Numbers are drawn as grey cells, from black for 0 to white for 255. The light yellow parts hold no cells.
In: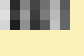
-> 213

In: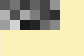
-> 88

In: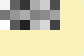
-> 244

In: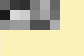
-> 101

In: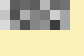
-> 217

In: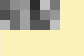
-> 99
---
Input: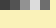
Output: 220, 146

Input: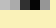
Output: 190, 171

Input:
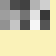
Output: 246, 226

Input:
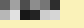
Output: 225, 214

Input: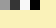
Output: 248, 154

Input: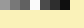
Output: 250, 153

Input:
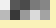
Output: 240, 218

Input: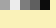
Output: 236, 164

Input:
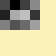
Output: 191, 171
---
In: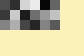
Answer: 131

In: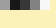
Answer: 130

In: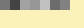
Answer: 108

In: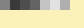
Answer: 226

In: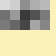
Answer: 166

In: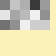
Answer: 205

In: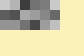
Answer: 157

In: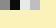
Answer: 233
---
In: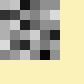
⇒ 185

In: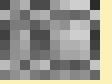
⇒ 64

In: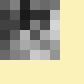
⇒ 94

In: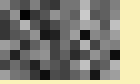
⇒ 146

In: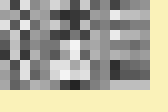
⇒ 202

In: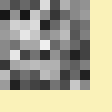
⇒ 127

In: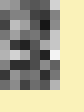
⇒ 160

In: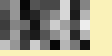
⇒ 108

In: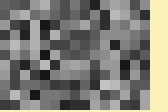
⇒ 99
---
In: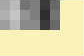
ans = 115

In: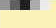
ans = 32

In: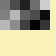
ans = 32

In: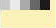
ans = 169

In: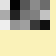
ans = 87

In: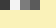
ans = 124

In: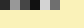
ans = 69

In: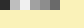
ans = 240

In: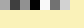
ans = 145

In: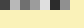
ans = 112
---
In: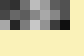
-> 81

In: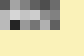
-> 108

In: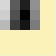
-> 145

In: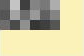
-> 173

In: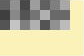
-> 167

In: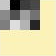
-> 72

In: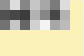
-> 221
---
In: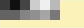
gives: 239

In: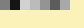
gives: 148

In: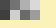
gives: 62

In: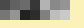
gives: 179

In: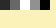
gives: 2

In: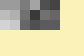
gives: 80

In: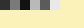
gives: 91
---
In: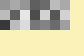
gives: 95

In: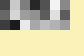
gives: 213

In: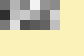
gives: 190

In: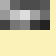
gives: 197

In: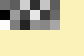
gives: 156

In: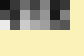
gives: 43

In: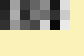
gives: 173
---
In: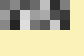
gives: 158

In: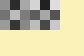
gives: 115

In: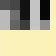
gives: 186

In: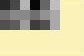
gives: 112

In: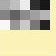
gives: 131

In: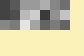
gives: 67
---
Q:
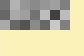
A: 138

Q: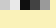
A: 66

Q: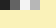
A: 183

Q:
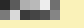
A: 185

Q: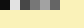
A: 119

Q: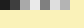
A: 234

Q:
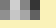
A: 53

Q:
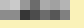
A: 108
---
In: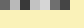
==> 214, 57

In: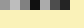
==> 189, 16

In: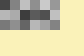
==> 202, 61

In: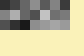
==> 194, 25

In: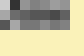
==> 205, 51

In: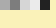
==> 235, 34

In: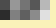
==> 224, 44

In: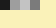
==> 195, 27

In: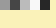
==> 248, 39
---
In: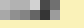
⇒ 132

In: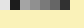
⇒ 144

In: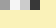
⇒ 158

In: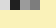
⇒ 218

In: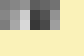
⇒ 216

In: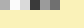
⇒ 218

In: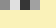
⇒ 140

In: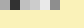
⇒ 192

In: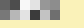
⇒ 227
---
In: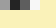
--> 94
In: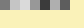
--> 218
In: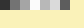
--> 165
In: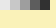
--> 158
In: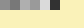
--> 175
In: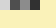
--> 140
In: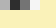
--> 116
